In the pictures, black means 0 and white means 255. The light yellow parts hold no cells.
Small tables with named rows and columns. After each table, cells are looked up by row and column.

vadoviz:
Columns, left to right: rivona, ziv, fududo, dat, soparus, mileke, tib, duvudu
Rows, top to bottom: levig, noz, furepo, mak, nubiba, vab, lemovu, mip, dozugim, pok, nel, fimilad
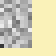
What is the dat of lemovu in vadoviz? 132
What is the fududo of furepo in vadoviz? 126
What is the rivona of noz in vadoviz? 144
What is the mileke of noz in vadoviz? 180
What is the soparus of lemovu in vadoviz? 148
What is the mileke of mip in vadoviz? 133
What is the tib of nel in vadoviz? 192
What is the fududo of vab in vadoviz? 239
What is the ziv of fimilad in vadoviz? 200
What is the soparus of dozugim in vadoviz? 215
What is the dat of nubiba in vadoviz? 128
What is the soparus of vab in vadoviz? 115
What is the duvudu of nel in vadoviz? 140
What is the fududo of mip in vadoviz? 127
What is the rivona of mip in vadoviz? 157
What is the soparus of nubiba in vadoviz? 221
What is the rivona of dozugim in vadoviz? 119
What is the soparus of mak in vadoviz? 205

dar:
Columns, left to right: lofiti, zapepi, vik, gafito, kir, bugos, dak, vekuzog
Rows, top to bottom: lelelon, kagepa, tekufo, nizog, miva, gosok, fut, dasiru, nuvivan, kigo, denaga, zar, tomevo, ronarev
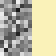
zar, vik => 73
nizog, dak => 112
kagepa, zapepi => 164
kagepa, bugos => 59
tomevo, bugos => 112
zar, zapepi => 231
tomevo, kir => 150
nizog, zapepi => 100
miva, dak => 132
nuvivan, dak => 174
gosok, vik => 166
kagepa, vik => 191
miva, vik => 80

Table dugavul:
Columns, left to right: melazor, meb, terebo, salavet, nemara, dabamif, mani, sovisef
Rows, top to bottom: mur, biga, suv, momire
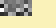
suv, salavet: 103
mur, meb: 109
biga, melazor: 25
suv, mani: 49
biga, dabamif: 131
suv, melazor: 254
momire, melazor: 45
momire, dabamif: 57
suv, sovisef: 165
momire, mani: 175
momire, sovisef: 65
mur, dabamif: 127
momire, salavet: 154
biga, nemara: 102
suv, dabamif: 160
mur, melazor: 183
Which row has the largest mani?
biga

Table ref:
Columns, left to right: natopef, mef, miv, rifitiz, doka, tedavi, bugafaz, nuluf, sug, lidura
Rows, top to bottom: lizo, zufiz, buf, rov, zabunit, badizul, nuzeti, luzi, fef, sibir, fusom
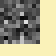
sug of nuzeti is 95
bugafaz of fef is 27
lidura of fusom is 66
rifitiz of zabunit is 103
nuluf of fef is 78
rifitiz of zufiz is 59
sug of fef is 97
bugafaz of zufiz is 84
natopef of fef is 115
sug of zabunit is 51

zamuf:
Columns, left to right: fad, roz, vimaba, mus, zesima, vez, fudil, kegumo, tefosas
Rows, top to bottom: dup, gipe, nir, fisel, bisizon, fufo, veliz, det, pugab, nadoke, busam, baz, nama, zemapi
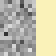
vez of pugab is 183
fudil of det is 150
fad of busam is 132
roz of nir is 153
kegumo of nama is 225
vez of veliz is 155
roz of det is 201
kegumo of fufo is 162
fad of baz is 157
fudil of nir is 106
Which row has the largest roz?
zemapi

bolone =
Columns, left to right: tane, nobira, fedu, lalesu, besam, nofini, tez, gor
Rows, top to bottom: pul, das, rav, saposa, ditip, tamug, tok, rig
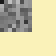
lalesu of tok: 168
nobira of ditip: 117
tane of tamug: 119
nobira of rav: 92
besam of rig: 140
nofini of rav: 89
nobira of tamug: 126
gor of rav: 113
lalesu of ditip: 118
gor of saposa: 151
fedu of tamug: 132
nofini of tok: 149

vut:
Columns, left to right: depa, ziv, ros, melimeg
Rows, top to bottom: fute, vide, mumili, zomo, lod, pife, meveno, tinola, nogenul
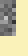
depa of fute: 126
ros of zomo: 114
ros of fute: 124
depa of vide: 139
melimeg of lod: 139
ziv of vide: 94
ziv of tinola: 97
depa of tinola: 118
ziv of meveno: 110
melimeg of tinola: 133
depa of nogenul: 98
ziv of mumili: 112
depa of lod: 118
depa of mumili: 105
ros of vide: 121
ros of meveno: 125
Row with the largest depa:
pife

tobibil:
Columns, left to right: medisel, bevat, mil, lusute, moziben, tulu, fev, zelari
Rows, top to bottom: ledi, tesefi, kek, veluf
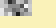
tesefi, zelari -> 205
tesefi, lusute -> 138
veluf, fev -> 167
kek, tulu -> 166
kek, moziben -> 123
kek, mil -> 154
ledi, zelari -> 195
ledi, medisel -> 203
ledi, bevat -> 161
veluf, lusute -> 132
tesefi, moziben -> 140
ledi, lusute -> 96
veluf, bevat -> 178
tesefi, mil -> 140
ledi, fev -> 121
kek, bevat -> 153
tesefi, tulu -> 81
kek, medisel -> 231
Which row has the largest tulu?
ledi

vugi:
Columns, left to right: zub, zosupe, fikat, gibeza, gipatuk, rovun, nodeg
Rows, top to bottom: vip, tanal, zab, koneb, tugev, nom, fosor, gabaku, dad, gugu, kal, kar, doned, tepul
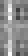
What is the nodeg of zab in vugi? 97
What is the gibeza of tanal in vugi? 129
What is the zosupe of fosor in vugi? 179
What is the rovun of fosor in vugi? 164
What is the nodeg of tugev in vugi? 93
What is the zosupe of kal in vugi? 132
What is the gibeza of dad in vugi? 144
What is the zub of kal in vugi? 122
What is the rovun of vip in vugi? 129
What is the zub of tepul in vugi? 98
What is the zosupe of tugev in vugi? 134
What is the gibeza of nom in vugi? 142
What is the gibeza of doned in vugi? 133
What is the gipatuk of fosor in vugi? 162
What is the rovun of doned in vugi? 116
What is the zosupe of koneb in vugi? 161
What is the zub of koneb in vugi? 133
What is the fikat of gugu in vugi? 174
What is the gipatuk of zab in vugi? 61

